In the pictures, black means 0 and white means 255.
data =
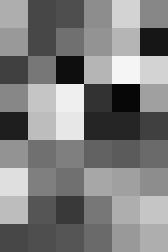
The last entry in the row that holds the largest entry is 211
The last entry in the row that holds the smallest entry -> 160
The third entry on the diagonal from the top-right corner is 181
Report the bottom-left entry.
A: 71
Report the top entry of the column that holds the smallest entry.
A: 211
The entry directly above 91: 37
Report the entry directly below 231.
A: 127
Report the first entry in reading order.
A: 174
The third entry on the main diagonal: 14
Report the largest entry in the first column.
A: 223
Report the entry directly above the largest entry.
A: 181
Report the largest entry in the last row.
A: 174
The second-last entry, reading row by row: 153
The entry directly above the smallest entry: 245
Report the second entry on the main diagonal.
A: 71
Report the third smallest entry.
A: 22

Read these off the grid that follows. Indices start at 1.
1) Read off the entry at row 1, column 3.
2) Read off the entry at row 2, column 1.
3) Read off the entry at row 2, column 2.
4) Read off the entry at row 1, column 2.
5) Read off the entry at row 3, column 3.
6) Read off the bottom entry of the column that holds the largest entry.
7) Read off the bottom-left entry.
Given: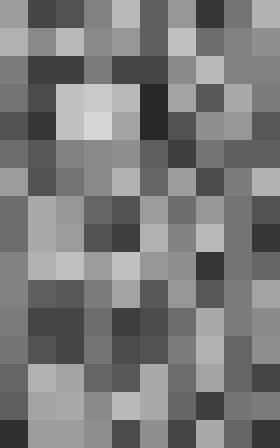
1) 82
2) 177
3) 137
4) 69
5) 62
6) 143
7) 48

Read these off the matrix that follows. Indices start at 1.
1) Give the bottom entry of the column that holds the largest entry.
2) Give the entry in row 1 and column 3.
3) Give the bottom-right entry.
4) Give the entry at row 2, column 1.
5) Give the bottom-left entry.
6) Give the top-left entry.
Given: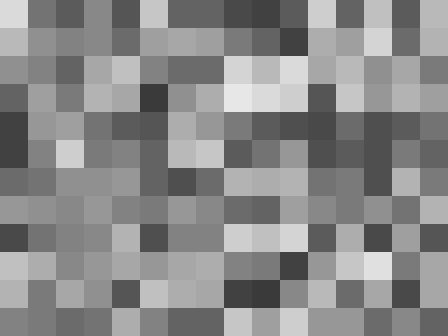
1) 198
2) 91
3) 99
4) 185
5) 130
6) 218

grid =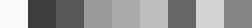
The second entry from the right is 211
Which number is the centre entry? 170
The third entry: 87

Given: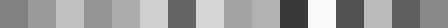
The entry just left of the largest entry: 57
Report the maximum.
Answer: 248
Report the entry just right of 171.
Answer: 206

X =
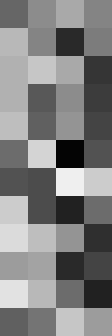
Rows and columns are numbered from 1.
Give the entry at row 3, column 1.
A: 177
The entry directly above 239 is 4
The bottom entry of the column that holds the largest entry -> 198
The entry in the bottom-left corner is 96
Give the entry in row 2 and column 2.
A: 132
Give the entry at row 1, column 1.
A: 102
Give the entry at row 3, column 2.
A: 198
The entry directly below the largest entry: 33
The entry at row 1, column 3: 169
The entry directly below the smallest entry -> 239
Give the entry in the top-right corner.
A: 132
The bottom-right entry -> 156
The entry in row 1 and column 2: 140
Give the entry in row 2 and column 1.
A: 184

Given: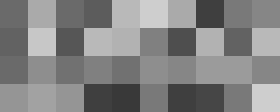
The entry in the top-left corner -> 106
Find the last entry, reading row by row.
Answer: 206
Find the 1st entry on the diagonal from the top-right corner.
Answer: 134
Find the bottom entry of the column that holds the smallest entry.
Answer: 57
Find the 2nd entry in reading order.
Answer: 170
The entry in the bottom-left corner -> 149
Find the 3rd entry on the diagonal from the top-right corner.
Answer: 155
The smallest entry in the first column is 98
